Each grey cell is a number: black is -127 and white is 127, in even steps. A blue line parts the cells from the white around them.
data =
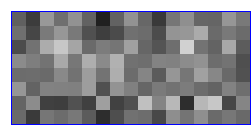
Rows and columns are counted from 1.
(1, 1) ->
-31
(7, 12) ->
56
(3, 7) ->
-3
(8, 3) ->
-9
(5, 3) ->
-21
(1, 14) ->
-25
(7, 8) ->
-62
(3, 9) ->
32
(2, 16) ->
-6
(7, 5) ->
-46
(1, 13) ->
15
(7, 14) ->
55
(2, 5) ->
-6
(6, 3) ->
2
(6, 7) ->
-47
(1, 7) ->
-95
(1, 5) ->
18
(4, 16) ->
-12
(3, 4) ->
71
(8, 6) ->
-36
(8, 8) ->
-49
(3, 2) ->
-13
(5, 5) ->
-13
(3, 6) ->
-21
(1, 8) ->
-29
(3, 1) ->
-51
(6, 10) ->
-25
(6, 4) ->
1
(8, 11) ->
-55
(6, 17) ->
-17
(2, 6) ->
-47
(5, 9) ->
-19
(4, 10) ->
-17
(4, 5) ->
-8
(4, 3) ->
-12

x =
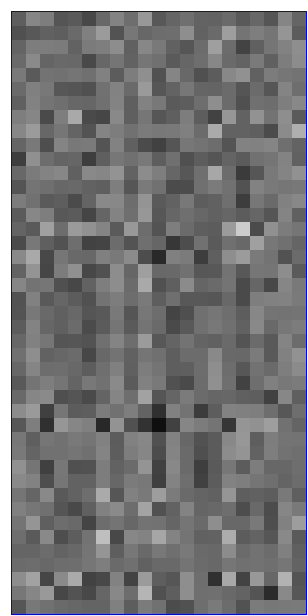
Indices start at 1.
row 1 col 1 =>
-33
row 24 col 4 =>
-42
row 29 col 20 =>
-40
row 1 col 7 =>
-23
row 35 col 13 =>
-21
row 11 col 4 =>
-27
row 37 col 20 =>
1
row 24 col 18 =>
-20
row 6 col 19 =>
-41
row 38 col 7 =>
63
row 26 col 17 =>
-40
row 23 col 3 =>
-25
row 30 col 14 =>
-3
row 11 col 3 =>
-18
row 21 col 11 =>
-33
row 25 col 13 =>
-19
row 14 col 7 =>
9
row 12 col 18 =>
-41
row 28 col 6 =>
-53
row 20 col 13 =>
11
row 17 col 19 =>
-8
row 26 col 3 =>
-18
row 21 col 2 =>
1
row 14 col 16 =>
-16
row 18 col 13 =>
-4
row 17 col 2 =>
-7
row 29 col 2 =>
26
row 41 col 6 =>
-61
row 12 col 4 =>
7
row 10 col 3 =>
-49
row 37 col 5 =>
-22
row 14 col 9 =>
-18
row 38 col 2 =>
-37
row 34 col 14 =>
-62
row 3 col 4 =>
-4
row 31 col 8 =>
-35
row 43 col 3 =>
-14
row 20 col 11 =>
-46
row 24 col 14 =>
-27
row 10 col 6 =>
-5

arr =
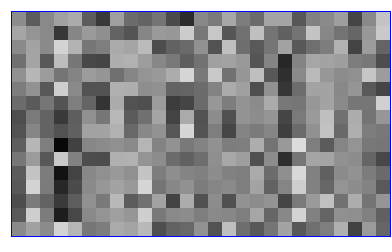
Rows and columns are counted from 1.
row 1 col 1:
13
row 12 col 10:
68
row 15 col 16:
7
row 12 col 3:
-3
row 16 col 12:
-29
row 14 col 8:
57
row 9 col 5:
-30
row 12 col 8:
25
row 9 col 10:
8
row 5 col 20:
-80
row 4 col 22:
38
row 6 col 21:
-18
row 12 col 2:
68
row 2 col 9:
-43
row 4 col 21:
4
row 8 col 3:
-28
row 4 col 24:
30
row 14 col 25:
45
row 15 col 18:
38
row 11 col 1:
-8
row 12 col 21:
88
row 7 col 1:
-19
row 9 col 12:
-40
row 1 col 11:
-11
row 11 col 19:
12
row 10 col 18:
45
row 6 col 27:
-58
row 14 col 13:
44
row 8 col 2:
-5
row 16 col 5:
53
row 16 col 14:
18
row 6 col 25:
21
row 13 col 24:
20
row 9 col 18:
-4
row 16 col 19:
-10
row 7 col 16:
-2
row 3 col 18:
-38
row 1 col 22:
2

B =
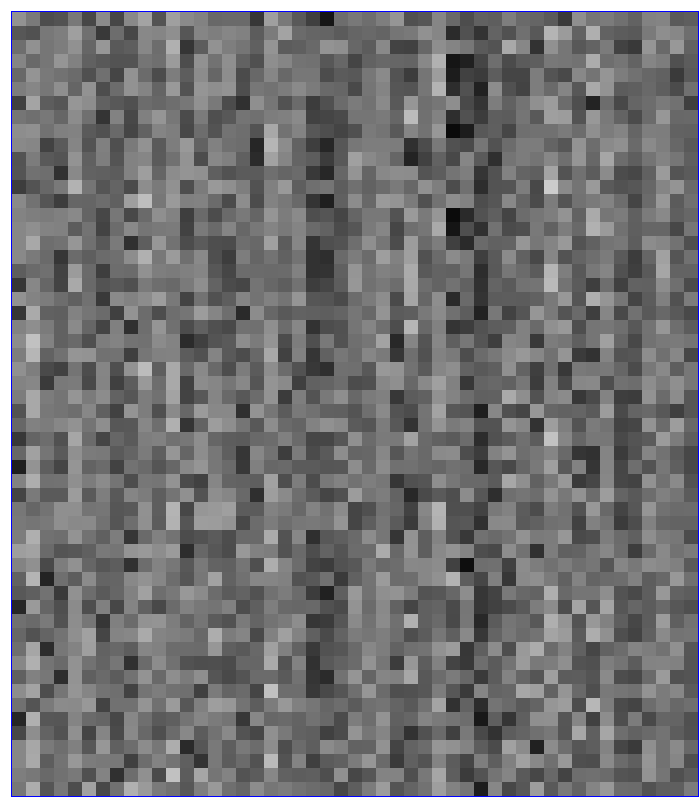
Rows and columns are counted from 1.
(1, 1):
18
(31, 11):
1
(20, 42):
-65
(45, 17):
5
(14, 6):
-26
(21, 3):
-3
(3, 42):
-28
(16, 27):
6
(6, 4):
15
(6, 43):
19
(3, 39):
17
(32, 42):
-78
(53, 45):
-69
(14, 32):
13
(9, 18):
-44
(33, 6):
-28
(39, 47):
9
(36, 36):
2
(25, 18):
-23
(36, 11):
-33
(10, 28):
-3
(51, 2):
48
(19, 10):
17
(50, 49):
-16
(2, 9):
-56
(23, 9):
-79
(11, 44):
-19
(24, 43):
32
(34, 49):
-45
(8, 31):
2
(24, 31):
7
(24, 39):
-3
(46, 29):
-15
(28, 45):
-67
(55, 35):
-11
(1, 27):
-1
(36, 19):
2
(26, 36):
16
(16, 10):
-10
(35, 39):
19
